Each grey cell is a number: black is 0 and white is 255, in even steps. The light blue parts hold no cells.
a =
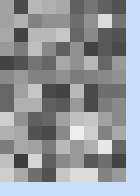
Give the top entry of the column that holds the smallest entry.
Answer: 74
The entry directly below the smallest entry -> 168
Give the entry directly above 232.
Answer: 130
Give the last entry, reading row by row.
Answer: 153
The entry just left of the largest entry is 137
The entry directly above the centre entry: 145
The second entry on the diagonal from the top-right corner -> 219
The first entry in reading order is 161
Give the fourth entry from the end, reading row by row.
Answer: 219
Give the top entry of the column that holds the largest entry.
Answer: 96
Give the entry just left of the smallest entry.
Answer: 191
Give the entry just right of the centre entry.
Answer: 184
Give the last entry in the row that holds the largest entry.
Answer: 168
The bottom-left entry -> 206
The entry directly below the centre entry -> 89
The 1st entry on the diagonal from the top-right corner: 82
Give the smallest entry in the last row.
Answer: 82
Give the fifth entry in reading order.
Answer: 168
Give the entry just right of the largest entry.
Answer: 206
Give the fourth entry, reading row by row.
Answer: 176
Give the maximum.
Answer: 238
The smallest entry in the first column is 67
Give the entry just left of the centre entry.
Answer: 74
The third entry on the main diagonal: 184
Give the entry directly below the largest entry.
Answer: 153
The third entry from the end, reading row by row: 219
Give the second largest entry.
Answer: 232
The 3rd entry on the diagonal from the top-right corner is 137
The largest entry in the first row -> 184
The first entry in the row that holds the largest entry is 176

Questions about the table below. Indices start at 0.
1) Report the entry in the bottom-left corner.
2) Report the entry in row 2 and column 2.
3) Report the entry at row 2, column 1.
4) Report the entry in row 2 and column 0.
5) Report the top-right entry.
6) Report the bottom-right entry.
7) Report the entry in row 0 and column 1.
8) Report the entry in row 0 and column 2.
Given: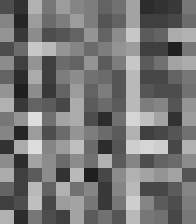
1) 177
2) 140
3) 56
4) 148
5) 119
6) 119
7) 50
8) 177

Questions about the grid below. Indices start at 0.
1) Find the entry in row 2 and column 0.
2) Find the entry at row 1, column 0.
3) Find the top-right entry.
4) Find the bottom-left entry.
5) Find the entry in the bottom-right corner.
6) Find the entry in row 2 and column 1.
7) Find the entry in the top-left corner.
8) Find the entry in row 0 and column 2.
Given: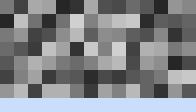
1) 121
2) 38
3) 135
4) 149
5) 87
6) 149
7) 121
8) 169

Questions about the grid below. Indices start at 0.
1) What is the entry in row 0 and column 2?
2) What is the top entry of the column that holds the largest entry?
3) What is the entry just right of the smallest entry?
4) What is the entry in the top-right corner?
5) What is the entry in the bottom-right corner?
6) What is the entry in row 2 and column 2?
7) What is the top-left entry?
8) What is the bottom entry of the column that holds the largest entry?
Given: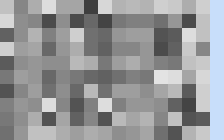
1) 173
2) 207
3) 215
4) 207
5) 201
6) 179
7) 193
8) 112

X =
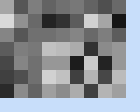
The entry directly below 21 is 92
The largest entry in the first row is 166
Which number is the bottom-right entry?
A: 159
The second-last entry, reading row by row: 180
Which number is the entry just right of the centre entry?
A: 172
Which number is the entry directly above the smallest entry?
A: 105
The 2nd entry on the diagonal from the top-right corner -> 166
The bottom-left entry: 42
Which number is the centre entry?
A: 187
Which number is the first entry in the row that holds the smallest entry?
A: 217
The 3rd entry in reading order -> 126
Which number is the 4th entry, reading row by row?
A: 99
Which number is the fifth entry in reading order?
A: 112
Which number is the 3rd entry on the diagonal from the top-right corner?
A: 105
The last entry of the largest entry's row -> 21
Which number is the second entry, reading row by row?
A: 86
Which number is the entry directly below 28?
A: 64
